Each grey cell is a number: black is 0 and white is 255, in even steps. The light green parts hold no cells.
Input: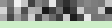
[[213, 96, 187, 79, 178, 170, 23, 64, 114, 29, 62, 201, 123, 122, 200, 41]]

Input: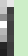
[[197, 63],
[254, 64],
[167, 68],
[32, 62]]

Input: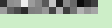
[[156, 96, 74, 43, 127, 130, 151, 68, 175, 61, 115, 178, 150, 165]]

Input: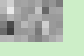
[[182, 233, 172, 153, 147, 195, 103, 162, 165],
[126, 75, 150, 184, 168, 135, 207, 154, 148],
[180, 183, 167, 174, 145, 131, 152, 170, 184]]

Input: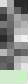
[[90, 154, 95, 49],
[120, 106, 157, 178],
[41, 77, 224, 239],
[183, 138, 90, 104],
[102, 84, 193, 227]]

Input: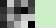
[[47, 114, 31, 10, 75],
[36, 107, 178, 220, 3]]
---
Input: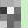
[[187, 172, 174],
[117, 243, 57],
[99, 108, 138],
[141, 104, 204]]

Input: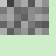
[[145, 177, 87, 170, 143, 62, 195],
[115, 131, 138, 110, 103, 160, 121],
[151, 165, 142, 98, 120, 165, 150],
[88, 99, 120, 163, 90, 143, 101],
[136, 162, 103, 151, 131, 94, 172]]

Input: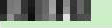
[[67, 101, 55, 136, 32, 158, 101, 82, 28, 53, 124, 118, 31],
[66, 103, 52, 152, 29, 164, 103, 82, 21, 52, 127, 121, 30],
[80, 76, 61, 223, 49, 134, 109, 88, 14, 75, 86, 143, 53]]

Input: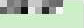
[[105, 110, 136, 200, 200, 95, 141, 122, 212],
[247, 146, 39, 177, 232, 15, 110, 140, 97]]

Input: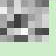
[[107, 128, 175, 158, 215, 138, 181],
[187, 175, 185, 198, 220, 177, 239],
[214, 181, 160, 110, 64, 196, 163],
[209, 185, 200, 114, 60, 91, 170],
[70, 81, 163, 255, 215, 195, 79],
[212, 171, 196, 90, 87, 154, 168]]

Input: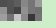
[[155, 117, 135, 93, 83, 78],
[113, 117, 145, 67, 82, 145],
[117, 55, 137, 198, 115, 158]]
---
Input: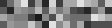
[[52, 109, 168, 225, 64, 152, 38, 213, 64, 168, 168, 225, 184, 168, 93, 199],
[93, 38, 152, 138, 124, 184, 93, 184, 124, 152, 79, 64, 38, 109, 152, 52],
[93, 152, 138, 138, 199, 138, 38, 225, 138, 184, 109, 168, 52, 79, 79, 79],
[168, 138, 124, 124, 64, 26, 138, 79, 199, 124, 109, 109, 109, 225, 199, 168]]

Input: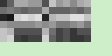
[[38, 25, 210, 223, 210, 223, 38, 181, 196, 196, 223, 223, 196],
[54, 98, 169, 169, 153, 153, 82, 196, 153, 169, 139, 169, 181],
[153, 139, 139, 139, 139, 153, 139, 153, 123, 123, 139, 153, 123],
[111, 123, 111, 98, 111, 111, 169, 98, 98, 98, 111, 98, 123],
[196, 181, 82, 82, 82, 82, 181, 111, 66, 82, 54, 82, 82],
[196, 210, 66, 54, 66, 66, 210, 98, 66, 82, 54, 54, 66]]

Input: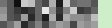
[[85, 114, 158, 41, 85, 129, 71, 129, 158, 143, 71, 158, 143, 158],
[158, 85, 71, 158, 41, 101, 29, 174, 41, 174, 143, 143, 129, 189],
[143, 85, 57, 41, 57, 101, 231, 143, 57, 129, 202, 57, 71, 101],
[114, 85, 16, 202, 189, 101, 71, 174, 29, 202, 101, 114, 114, 85]]

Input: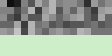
[[154, 141, 195, 73, 180, 129, 102, 141, 154, 129, 116, 180, 166, 116, 116, 116],
[102, 102, 166, 59, 180, 116, 129, 86, 102, 73, 86, 86, 102, 116, 86, 102],
[129, 129, 73, 116, 180, 59, 154, 180, 86, 141, 102, 154, 102, 59, 154, 166],
[141, 86, 59, 141, 86, 86, 166, 141, 102, 129, 154, 166, 102, 73, 166, 102],
[154, 15, 30, 129, 86, 166, 129, 180, 129, 141, 141, 116, 46, 154, 116, 141]]

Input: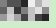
[[154, 211, 166, 68, 195, 68, 38],
[127, 82, 82, 38, 239, 180, 224],
[98, 195, 54, 127, 195, 224, 140]]

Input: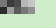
[[44, 155, 90, 119, 143],
[119, 59, 75, 182, 197]]

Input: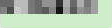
[[131, 77, 200, 186, 119, 105, 90, 131, 20, 160, 90, 145, 131, 160],
[105, 105, 186, 186, 119, 105, 145, 145, 51, 173, 105, 173, 119, 160]]
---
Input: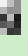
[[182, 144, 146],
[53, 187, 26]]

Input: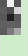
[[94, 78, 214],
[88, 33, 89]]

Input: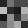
[[191, 44, 27],
[23, 146, 53]]

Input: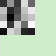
[[192, 41, 74],
[168, 5, 90]]

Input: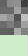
[[106, 106, 162],
[165, 146, 82]]

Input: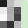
[[235, 171, 85],
[251, 177, 65]]

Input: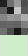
[[94, 27, 197],
[134, 150, 144]]

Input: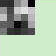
[[147, 72, 202],
[193, 85, 147]]
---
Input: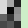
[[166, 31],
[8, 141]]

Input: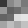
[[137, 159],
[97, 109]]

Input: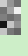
[[148, 113],
[164, 241]]

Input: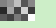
[[147, 192],
[166, 68]]

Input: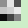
[[227, 80],
[208, 235]]

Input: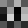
[[104, 176],
[156, 0]]

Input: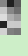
[[33, 90],
[135, 110]]
